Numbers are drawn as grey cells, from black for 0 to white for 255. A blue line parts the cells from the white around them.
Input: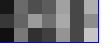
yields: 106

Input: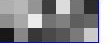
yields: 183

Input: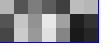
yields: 84

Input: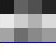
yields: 98

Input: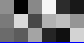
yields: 1

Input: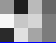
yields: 29

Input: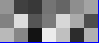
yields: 64

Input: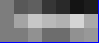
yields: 88
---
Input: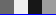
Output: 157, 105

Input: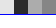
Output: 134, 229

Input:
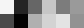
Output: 154, 74

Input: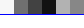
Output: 135, 247

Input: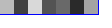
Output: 163, 187

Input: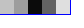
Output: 223, 194

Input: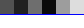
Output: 221, 81

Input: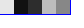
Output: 135, 231
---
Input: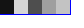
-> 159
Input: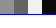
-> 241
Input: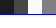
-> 250
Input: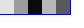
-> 184
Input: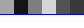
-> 83
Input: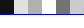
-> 115
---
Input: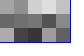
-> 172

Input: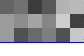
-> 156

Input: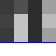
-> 58

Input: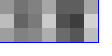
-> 158

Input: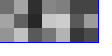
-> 148

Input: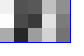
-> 171

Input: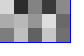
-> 125

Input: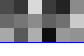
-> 168

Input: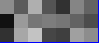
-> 49

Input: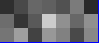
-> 117
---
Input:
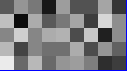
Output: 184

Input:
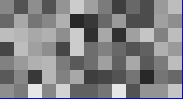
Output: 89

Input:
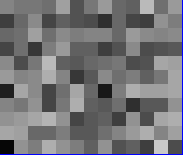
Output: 166

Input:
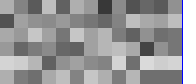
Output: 212

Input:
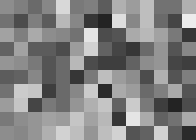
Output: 121

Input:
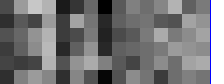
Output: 68

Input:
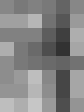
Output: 148

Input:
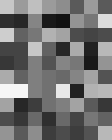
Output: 76
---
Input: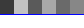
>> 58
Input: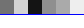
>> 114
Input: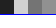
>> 33
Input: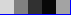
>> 216
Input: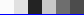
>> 251
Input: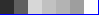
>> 45
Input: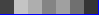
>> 66
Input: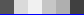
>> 85
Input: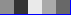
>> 143
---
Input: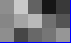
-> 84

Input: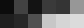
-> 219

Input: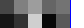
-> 89

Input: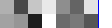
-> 86

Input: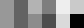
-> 3

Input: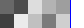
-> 207
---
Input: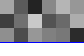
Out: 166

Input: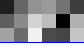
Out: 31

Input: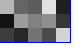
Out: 183

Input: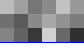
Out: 188

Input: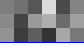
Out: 126

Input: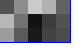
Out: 82

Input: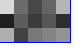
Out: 216

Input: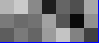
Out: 181

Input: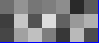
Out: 111

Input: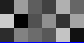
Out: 30
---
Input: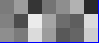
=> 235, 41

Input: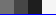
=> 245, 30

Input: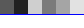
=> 226, 33

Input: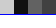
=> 205, 16

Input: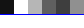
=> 255, 18

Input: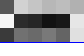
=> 245, 18

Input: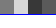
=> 215, 56
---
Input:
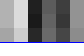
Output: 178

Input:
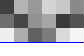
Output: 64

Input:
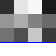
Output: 47

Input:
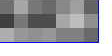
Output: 112

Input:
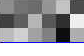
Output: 141

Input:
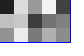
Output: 31

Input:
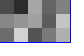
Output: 76
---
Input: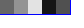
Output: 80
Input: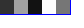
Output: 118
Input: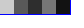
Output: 18
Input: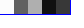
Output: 56
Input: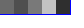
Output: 47
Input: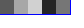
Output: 118
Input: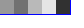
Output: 49
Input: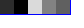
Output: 96
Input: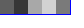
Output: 122
